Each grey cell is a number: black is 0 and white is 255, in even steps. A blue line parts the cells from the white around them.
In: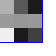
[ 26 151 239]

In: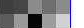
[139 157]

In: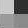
[ 47 154]

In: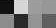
[151 148]

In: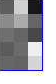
[ 24 171 112]

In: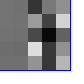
[144  66  73 108 112]

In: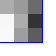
[107 172 249]
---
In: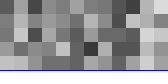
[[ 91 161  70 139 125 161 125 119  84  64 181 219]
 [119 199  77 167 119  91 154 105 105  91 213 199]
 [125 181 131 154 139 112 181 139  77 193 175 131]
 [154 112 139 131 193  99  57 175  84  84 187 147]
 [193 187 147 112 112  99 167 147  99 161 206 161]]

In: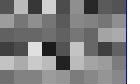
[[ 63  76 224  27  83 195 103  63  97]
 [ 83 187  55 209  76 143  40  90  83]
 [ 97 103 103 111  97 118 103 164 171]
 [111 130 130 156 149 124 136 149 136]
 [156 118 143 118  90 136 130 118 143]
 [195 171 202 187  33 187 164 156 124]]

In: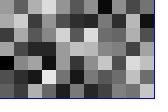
[[  1 135 163  17 155  54 142 198  79 219 192]
 [ 60 169  87 135 211  87 219 109 102 176  79]
 [ 79  46  23 231 115  23 121  87 109 192 109]
 [ 95  60 176 102  30 121  38  66 127 115 198]
 [155  95 176 219 148  87 142   9 142  72 115]
 [163  72  38  38 155 192 184 135 127  66 163]
 [169 204  60 148  79  46  38 121  46 184  17]]

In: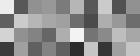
[[ 59 160  96 131  96  45 197  53 160 197]
 [ 96 203 182 167 160 109  75 174 152 109]
 [211 145 131 102 174 243 116 138 190 167]
 [236  88 145 152 123 182  88 203  81 145]]

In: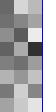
[[ 98 171  49]
 [104 214 186]
 [112 134 163]
 [120 207 134]
 [127 112 157]
 [142  92 236]
 [163 201 228]
 [179 150 194]]

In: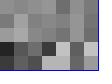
[[ 36  87 110  59 194  95 194]
 [ 59  95  79 181 181 102 155]
 [122 161 129 136 129 149 116]
 [143 136 143 149 110 143 122]
 [155 168 136 129 116 149 110]]

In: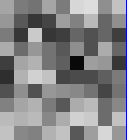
[[ 46 178 209 194  69  75  75  95 123]
 [ 62 165 178 115  95   9 158 151  54]
 [ 81 143  81 151 143 136 115  69 115]
 [123  54 202  54  62 102  81 102  62]
 [129 165 178 123  88 172 186 108 136]
 [151  88  54  69 158 129 186 102 143]
 [165 123 115 165 123 215 221 143 194]
 [172 108 151 115  88 143  81 172 102]
 [186 178 186 136 172 209 202 108 194]
 [194 136 129 178 194  88 158 215 151]]

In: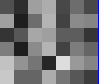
[[ 52  87 167 159  93  93  52]
 [ 80  45 159 173  72 109  72]
 [125  30 139 180  66 125 101]
 [159  30 109 180  66 139 133]
 [194 147 117  38 221 153 133]
 [200 101 101 173 117  87  60]]

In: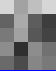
[[ 99 170  93  61]
 [106  75 134 121]
 [121 162  87  67]
 [141  47 141 113]
 [214 162 191 214]]
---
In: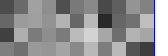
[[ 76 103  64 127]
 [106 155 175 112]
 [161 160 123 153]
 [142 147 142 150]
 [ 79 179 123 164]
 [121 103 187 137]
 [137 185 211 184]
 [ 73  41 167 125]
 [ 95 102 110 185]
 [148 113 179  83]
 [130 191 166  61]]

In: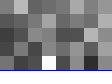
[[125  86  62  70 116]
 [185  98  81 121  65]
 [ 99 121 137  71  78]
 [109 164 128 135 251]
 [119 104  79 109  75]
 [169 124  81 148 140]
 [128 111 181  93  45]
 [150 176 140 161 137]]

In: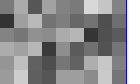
[[123  51 131 172 149 155]
 [171 159 118 161 191 205]
 [ 86 185 145 183  97  95]
 [162 115 140  58  78  86]
 [130 126 171 142 118 158]
 [122 103 182  91  98 158]
 [216 115  53 113 174 139]
 [197  79  80  83 199 202]
 [131 111  91 117 128 117]]

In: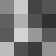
[[136  96  90 188]
 [202 176 211  80]
 [ 68  81 152  58]
 [ 84  48  88 147]]

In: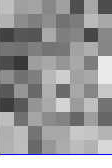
[[190 178  65 116  75 141  88  61 189 175 177]
 [159 140  87 113  56 113 150  88 113 188 189]
 [163 127  85 127 158 127 105 148 165 116 105]
 [136 141 169 116 167 184 175 169 139 167 151]
 [160 114 127 119 149 206 106 211 131 167 171]
 [ 79 124 133 162 168 161 167 155 103 199 188]
 [167 186  71 173 125 168 133 191 158 196 178]
 [ 77 167 135 133 233 234 199 115 103 179 215]]

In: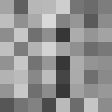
[[164 190 141 192 146 179 148  86]
 [ 95 144 199 124 199 187 200 116]
 [183 170 112 179 115 136 111 130]
 [185 217 143 212 151 188 140  74]
 [206 131  54 163  55  69  55 186]
 [117 150 172 144 172 171 161 108]
 [107  90 149 109 148 111 143 197]
 [125 140 163 120 143 138 152 140]]

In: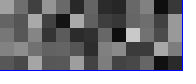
[[161 100 119 130  87]
 [110  85  87 141  73]
 [ 64 169 133 113 165]
 [149  65  52  98  87]
 [105  19  91 100  88]
 [ 40 169  43  85 158]
 [100  96  48  45  67]
 [ 43  62 103 128 125]
 [ 38  55  14 138  67]
 [104 102 201  59  72]
 [129 110 114  59 102]
 [ 14  65  75 168  16]
 [ 56 153 153 125  42]]

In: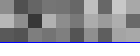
[[141 183  89]
 [ 80 142  83]
 [101  55 126]
 [117 177 116]
 [115 141 127]
 [103 120  84]
 [191 172 143]
 [103 155  94]
 [200 174 164]
 [168 105 168]]

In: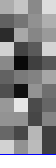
[[173  97  43 209 137  98  79 152 147 103 210]
 [197 117 168  68   9 122  16 230 146  71 146]
 [137 145 134  90  63 130 147  75  70 183 187]
 [221 175 154 212  87 166 111 102 132  63  64]]
